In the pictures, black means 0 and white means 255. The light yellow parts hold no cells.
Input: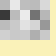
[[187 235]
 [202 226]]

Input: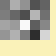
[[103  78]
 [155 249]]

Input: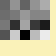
[[121 152]
 [ 47 164]]

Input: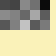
[[130 104]
 [128 194]]

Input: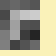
[[174 197]
 [160  82]]

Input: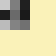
[[106  26]
 [131 113]]

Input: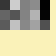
[[ 85 131]
 [193 136]]
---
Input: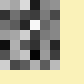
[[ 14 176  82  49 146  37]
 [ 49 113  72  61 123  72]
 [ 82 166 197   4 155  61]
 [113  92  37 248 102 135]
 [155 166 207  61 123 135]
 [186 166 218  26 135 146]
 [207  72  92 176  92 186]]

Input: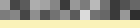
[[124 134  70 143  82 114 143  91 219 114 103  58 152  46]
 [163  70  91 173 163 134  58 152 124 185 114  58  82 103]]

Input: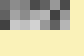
[[ 65 200 191 210 152  97 181]
 [ 97 163 140 172 181  65 152]
 [109 140 130  75  97 152  75]]

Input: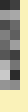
[[ 43  63]
 [ 75 105]
 [ 86  63]
 [105 158]
 [127  95]
 [148 139]
 [158 168]
 [179 117]
 [201  43]]

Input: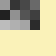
[[ 33 145  84  63]
 [154  53  72 105]
 [188 176 165  43]]

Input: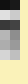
[[ 16  25]
 [ 57  67]
 [173 154]
 [182 142]
 [213 191]
 [224 203]]

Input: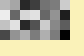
[[ 72 147 175 124 175 124   2]
 [185 166  40  62 115 124 204]
 [194 225  40  82 204 136  93]
 [237 103 215 225 103 147  30]]
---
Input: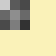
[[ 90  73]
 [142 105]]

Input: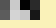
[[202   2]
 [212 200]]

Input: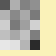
[[175 130]
 [137 169]]

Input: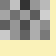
[[193  51]
 [113 157]]

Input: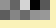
[[101 212]
 [133 107]]

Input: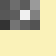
[[109  92]
 [ 93 240]]

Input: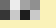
[[236 163]
 [201  29]]
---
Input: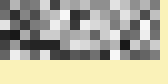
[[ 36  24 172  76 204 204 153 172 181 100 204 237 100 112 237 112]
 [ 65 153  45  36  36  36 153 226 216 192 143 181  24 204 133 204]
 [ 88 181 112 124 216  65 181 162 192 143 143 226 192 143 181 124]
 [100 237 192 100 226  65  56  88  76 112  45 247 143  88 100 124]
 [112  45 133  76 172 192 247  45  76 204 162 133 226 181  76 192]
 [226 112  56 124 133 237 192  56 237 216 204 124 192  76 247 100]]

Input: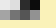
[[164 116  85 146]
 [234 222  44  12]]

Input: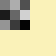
[[ 27 103 209]
 [125 173  80]
 [149  58   4]]

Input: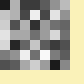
[[ 27 178  59  59  92 146 187]
 [ 80  92 168 206 156  27 136]
 [124 146 238 112 249 124  92]
 [197 178  71 238  71 227 146]
 [206  80 178  48 156 112 101]
 [215  38 101 197  92  59  80]
 [227 168 168 112 156 215 112]]

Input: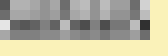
[[ 87 178 178 167 147 167 109 178 188 147 188 158 158 109 210]
 [109 167 167 158 147 158 119 167 178 147 178 147 147 119 188]
 [167 128 128 128 138 138 158 138 128 138 119 138 138 158 109]
 [229  98  87  98 128  98 188  98  77 128  77 119 119 188  48]]

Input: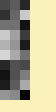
[[ 18  81 125]
 [ 28  92 169]
 [ 39  81  72]
 [ 49 102 201]
 [ 72  92  39]
 [113 113  18]
 [149 137   6]
 [178 149  28]
 [201 160  60]
 [213 169 113]]
